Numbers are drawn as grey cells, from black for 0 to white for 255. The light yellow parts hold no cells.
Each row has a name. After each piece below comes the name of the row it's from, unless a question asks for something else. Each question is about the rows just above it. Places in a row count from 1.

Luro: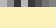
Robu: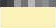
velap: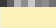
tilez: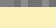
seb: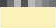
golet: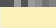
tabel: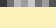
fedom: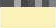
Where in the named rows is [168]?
fedom, 3
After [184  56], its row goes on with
[ 83 114 129]
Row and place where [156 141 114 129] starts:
golet, 5
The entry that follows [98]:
[184]

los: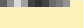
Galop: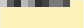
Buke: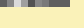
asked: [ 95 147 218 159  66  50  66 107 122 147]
los
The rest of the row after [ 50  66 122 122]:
[82]
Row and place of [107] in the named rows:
los, 8
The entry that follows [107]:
[122]
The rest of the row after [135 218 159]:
[ 82 135 122  95  95  95]
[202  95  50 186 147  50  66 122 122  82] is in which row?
Galop
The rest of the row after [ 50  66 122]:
[122  82]

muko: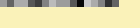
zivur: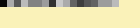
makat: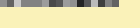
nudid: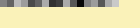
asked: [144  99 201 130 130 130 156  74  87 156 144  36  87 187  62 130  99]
makat
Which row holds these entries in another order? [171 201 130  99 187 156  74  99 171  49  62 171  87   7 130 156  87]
nudid
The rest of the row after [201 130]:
[130 130 156  74  87 156 144  36  87 187  62 130  99]
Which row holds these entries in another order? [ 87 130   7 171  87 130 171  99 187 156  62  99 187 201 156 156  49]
zivur
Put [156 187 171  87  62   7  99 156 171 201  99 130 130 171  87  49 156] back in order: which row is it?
muko

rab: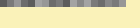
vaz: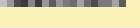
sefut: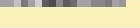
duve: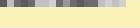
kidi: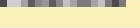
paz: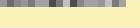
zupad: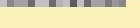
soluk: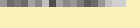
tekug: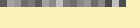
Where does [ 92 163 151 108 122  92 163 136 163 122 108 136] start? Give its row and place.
rab, 5
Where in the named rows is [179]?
zupad, 9

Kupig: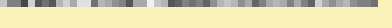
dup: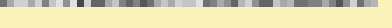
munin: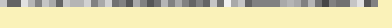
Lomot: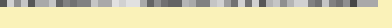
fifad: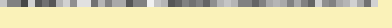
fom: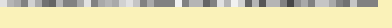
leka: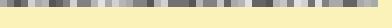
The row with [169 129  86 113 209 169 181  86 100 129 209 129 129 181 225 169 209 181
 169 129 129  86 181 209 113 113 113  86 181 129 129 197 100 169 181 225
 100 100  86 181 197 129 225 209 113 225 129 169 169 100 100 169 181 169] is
leka
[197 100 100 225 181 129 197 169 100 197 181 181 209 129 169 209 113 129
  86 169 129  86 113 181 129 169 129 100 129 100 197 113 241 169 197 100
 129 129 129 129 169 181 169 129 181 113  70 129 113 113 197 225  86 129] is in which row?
munin
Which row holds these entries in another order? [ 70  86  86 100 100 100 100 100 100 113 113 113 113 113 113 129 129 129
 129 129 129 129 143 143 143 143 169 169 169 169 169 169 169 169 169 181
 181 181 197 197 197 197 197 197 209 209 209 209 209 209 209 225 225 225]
dup
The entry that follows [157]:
[113]

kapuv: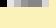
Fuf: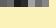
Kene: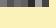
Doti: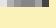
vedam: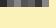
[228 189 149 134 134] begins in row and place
kapuv, 2
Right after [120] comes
[84]
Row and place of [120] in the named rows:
Kene, 1
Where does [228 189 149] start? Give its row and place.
kapuv, 2

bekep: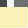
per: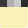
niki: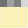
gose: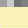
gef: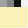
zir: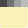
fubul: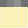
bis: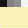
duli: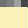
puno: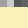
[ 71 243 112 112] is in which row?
bekep
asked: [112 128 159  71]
duli
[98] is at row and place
puno, 4
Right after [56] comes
[175]
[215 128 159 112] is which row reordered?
niki
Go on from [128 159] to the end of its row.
[71]
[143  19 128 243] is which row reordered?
bis

